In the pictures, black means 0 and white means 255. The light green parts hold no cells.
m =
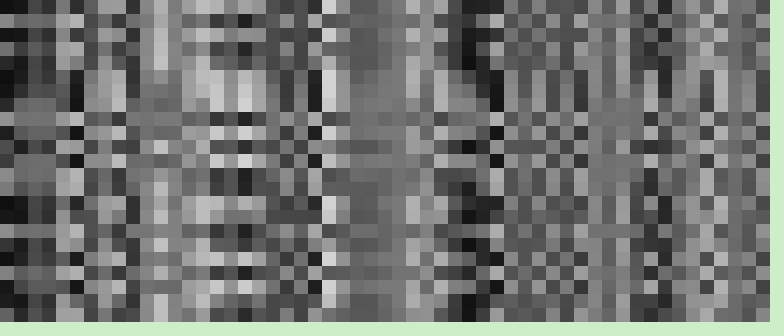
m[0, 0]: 17
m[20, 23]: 208
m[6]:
[19, 47, 79, 75, 87, 24, 131, 153, 178, 58, 115, 113, 106, 158, 178, 197, 146, 199, 162, 110, 57, 118, 31, 210, 147, 107, 111, 119, 121, 170, 108, 174, 122, 110, 48, 23, 138, 86, 144, 73, 120, 57, 132, 95, 139, 100, 159, 47, 132, 140, 71, 178, 116, 134, 67]
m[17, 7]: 137
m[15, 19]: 72
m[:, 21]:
[78, 78, 73, 68, 68, 103, 118, 127, 106, 125, 66, 129, 86, 71, 89, 70, 97, 67, 112, 75, 122, 68, 67]
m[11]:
[60, 106, 109, 110, 78, 20, 140, 139, 186, 106, 108, 94, 103, 149, 123, 199, 151, 210, 165, 121, 63, 129, 31, 190, 148, 114, 119, 122, 117, 124, 100, 174, 136, 135, 105, 22, 145, 109, 151, 72, 130, 53, 117, 111, 115, 115, 172, 104, 136, 116, 60, 169, 117, 140, 66]
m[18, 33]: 95
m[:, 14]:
[188, 117, 188, 138, 182, 187, 178, 134, 107, 150, 172, 123, 112, 127, 188, 188, 110, 177, 183, 122, 168, 186, 154]
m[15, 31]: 147
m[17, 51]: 130
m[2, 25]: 85
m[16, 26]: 108
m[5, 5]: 32
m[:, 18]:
[148, 75, 140, 80, 101, 157, 162, 165, 75, 165, 88, 165, 74, 79, 153, 128, 75, 92, 160, 76, 163, 114, 83]
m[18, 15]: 193
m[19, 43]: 109
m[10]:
[77, 32, 74, 54, 159, 153, 69, 125, 70, 63, 139, 191, 133, 121, 172, 80, 86, 47, 88, 72, 115, 66, 138, 129, 98, 85, 86, 100, 116, 155, 146, 95, 56, 18, 49, 145, 84, 85, 82, 125, 70, 142, 124, 95, 153, 67, 49, 57, 90, 141, 165, 118, 105, 84, 128]
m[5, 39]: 75
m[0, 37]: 79
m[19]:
[129, 92, 105, 95, 159, 175, 71, 107, 57, 107, 132, 175, 131, 103, 122, 59, 81, 33, 76, 83, 136, 75, 160, 87, 90, 97, 92, 100, 114, 114, 141, 77, 63, 39, 102, 168, 81, 107, 78, 136, 76, 156, 116, 109, 125, 88, 45, 108, 88, 118, 170, 91, 106, 81, 140]
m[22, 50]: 168
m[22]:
[98, 41, 80, 59, 160, 161, 68, 118, 65, 74, 137, 190, 131, 114, 154, 73, 84, 42, 83, 71, 124, 67, 146, 111, 96, 87, 87, 100, 115, 142, 145, 87, 56, 20, 61, 153, 83, 89, 80, 130, 71, 148, 124, 101, 148, 67, 47, 74, 88, 137, 168, 108, 106, 83, 133]
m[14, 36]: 127
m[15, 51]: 166
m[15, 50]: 138
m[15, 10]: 136
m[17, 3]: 51
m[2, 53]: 102
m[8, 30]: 119
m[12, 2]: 110
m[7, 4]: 80
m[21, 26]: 86
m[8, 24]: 88

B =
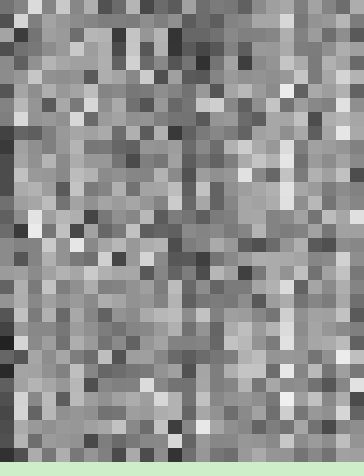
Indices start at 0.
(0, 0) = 115
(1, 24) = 182
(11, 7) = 152
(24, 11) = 163
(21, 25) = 111
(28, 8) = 161
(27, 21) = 142
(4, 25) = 105
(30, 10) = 108
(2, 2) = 116
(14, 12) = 203
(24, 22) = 166
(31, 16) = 136
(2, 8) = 58
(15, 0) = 96
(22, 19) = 117
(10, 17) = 205
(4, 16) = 163
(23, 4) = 119
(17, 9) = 152
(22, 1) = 193
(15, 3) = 159
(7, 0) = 131
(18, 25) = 142
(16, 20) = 125
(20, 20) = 219
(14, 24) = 148
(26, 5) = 191
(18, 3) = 176
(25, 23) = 145
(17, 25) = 135
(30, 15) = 165
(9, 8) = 109
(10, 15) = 109
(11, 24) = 163
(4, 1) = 96
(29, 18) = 162
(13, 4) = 90
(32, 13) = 111

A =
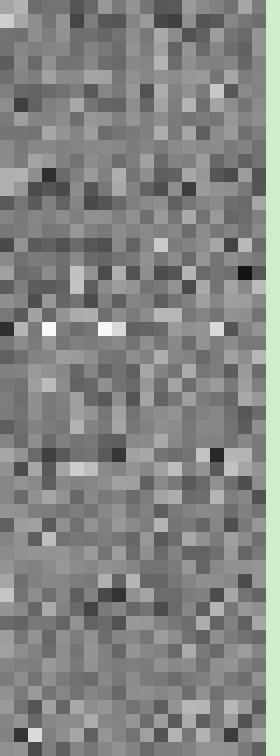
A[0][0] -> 165
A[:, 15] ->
[129, 89, 157, 135, 127, 117, 199, 164, 118, 140, 139, 104, 86, 145, 138, 153, 119, 166, 117, 116, 116, 135, 117, 218, 125, 124, 125, 155, 115, 134, 134, 130, 40, 90, 144, 180, 135, 134, 124, 111, 137, 142, 76, 180, 100, 143, 105, 143, 142, 113, 124, 123, 137, 147]
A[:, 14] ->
[137, 85, 97, 106, 130, 153, 124, 111, 123, 95, 137, 156, 150, 155, 133, 114, 140, 141, 149, 105, 169, 158, 132, 148, 146, 105, 119, 142, 124, 130, 136, 131, 194, 147, 105, 110, 137, 102, 145, 99, 101, 143, 129, 95, 172, 96, 122, 113, 127, 144, 181, 94, 178, 146]
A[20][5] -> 194
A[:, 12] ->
[89, 64, 139, 99, 109, 140, 130, 126, 123, 122, 138, 131, 98, 142, 96, 118, 136, 124, 139, 85, 146, 116, 182, 154, 137, 134, 116, 163, 119, 146, 139, 136, 110, 189, 121, 173, 122, 117, 109, 131, 123, 119, 108, 106, 119, 141, 105, 136, 109, 140, 147, 91, 179, 123]
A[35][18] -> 81
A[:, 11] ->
[87, 71, 169, 160, 179, 145, 172, 164, 141, 173, 123, 106, 94, 79, 142, 154, 129, 201, 118, 77, 120, 94, 183, 105, 117, 174, 131, 109, 100, 140, 143, 169, 117, 161, 138, 163, 94, 179, 90, 105, 114, 102, 108, 76, 131, 156, 130, 145, 120, 134, 94, 156, 84, 124]
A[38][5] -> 119
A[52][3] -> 128
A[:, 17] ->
[165, 119, 106, 98, 102, 125, 137, 117, 132, 111, 131, 98, 156, 121, 106, 108, 113, 184, 130, 19, 136, 156, 143, 130, 120, 142, 154, 158, 168, 87, 92, 136, 179, 166, 79, 135, 129, 121, 140, 101, 145, 76, 116, 151, 97, 113, 156, 128, 110, 130, 155, 82, 136, 122]
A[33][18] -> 148
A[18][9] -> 121
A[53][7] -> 135
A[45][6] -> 144
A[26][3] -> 145
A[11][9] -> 125
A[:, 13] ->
[154, 142, 82, 147, 143, 151, 145, 179, 117, 165, 143, 127, 167, 62, 118, 169, 108, 131, 105, 181, 75, 129, 120, 144, 108, 131, 171, 110, 158, 117, 120, 121, 115, 130, 90, 107, 130, 121, 168, 99, 150, 132, 124, 134, 110, 113, 170, 140, 122, 110, 182, 171, 119, 131]
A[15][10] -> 112
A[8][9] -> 148
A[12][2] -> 143
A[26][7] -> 99
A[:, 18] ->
[123, 110, 148, 148, 131, 133, 131, 139, 142, 125, 113, 114, 83, 85, 165, 129, 137, 107, 121, 87, 187, 136, 115, 147, 120, 182, 107, 127, 150, 107, 143, 122, 121, 148, 141, 81, 116, 150, 111, 121, 149, 149, 100, 143, 166, 104, 132, 116, 144, 119, 90, 129, 160, 95]
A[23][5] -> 110
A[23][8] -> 217
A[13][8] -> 168
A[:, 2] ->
[109, 141, 142, 127, 105, 126, 100, 98, 133, 116, 135, 163, 143, 75, 91, 134, 133, 91, 123, 111, 92, 79, 162, 122, 123, 131, 153, 158, 143, 143, 130, 142, 105, 167, 137, 145, 126, 160, 94, 147, 130, 129, 142, 103, 120, 146, 130, 126, 116, 154, 85, 104, 218, 76]
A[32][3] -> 64
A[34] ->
[134, 146, 137, 94, 136, 131, 134, 142, 160, 158, 98, 138, 121, 90, 105, 144, 112, 79, 141]
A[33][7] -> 138

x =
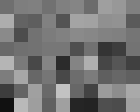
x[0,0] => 111
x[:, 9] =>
[128, 90, 117, 115, 64, 96, 169, 161]
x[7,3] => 96
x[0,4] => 128
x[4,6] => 175
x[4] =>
[181, 122, 72, 133, 43, 132, 175, 70, 86, 64]
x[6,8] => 141
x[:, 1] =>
[126, 99, 76, 112, 122, 167, 100, 185]
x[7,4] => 160
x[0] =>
[111, 126, 128, 113, 128, 133, 108, 159, 152, 128]
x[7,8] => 76
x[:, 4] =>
[128, 83, 129, 119, 43, 72, 194, 160]
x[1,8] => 146
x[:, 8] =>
[152, 146, 128, 61, 86, 103, 141, 76]
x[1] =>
[173, 99, 94, 129, 83, 164, 162, 144, 146, 90]
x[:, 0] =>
[111, 173, 138, 105, 181, 125, 61, 17]
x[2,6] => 135
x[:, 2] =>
[128, 94, 114, 114, 72, 103, 160, 158]
